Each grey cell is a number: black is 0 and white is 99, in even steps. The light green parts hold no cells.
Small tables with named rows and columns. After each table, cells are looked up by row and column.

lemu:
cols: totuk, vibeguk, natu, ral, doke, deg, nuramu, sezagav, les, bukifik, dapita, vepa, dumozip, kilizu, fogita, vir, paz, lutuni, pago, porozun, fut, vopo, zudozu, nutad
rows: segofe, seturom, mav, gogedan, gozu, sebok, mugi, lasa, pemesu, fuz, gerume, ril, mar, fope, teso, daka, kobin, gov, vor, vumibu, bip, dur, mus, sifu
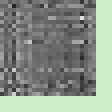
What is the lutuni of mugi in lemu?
27
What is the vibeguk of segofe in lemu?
51
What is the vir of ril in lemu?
42
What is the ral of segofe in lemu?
44
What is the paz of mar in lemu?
41
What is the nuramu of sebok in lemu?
47
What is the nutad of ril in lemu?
48
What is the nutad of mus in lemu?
54
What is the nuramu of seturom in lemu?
52

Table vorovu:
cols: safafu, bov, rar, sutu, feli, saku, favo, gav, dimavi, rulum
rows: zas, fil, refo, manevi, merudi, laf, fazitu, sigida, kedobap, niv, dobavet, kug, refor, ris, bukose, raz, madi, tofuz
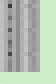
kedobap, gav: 64
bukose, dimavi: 58
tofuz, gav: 63
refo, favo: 76
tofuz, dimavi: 60
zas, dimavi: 58
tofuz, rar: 54
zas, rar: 56
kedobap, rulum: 66
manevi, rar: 57
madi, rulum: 66
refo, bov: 67

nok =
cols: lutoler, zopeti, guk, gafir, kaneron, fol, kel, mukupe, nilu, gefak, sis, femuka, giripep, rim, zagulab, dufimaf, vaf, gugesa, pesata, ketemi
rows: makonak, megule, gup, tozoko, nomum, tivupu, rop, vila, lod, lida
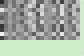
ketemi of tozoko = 67
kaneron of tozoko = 55
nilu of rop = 79
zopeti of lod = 68
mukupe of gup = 56
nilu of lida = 76
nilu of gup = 42
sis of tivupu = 82
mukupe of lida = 67
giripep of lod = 60
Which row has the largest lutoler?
lod

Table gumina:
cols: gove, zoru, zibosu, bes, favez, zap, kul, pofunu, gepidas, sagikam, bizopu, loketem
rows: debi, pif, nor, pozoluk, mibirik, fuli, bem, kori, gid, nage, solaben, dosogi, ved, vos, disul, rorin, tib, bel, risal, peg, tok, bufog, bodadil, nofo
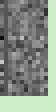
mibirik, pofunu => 48
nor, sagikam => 48
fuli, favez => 37
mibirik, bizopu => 26
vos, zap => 49
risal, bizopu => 59
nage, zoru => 34
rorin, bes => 48
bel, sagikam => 36
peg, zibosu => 32

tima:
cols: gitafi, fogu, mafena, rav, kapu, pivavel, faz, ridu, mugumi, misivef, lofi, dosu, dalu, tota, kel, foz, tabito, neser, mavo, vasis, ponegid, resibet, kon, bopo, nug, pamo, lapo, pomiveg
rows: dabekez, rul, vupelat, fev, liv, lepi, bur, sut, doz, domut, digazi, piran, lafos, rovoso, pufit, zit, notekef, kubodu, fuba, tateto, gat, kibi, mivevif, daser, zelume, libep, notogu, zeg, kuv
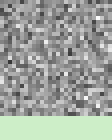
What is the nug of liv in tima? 97
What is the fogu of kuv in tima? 65
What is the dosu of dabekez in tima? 55
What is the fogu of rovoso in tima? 43
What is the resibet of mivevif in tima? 59
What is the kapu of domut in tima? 41
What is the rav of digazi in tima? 70
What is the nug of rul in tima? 75
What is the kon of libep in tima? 71
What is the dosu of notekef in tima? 75

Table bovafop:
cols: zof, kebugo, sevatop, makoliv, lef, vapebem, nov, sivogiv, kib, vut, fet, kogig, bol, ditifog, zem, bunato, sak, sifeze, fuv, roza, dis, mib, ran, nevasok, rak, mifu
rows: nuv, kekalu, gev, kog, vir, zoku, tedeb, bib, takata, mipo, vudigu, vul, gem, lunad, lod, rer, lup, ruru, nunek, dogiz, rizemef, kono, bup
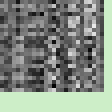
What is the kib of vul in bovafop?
33
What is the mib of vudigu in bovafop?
58
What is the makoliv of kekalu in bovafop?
56
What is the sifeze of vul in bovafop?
28
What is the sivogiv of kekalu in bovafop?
64
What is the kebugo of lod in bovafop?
37
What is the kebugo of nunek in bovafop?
21
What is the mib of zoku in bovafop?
60
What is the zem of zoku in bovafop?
17
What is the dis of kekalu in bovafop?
41
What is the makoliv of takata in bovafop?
44
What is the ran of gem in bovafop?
4
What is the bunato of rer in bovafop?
32

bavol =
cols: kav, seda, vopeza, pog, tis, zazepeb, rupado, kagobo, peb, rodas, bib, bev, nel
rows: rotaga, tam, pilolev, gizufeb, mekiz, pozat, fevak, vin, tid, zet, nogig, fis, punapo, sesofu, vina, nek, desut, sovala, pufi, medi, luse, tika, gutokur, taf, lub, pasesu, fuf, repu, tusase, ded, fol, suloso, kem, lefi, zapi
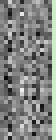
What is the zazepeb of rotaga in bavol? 15
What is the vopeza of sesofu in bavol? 47
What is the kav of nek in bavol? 53
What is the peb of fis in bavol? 58
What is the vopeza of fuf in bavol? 40
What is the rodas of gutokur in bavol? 25
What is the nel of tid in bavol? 34
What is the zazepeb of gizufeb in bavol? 90
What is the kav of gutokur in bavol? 43
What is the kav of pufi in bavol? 47
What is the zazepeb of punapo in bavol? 76
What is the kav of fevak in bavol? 47
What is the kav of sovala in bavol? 54
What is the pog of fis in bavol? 65

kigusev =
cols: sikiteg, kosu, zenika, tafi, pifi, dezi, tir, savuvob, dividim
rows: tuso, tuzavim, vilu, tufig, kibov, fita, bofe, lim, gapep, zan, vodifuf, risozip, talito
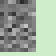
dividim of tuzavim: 54
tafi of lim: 67
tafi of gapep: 67
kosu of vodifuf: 46
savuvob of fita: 46
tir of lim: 24
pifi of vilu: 47
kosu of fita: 49
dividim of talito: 60
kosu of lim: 39

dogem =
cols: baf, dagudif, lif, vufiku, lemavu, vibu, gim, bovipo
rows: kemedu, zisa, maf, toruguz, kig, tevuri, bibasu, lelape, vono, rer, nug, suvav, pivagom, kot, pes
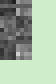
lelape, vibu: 47
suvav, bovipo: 47
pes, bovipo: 51
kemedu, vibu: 48
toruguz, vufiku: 26
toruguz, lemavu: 64
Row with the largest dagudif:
lelape

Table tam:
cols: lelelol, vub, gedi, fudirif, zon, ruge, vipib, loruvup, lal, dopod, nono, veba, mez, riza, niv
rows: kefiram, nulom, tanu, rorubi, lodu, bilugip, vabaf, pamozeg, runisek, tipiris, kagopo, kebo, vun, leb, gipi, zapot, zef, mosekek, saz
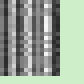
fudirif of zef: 81
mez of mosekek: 73
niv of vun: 34
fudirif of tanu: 80
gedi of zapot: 53
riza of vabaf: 22
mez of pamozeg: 74
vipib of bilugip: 77
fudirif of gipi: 73
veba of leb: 95
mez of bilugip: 73

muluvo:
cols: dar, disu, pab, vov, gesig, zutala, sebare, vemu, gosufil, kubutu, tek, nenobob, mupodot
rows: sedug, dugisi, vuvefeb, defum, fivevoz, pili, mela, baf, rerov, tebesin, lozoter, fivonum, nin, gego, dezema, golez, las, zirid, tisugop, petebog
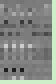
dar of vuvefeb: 56
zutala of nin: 57
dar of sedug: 47
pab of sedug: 47
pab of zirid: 52
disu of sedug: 45
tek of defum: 51
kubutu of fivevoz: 47
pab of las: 48
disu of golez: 51
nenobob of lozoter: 48
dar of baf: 47
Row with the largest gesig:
dugisi

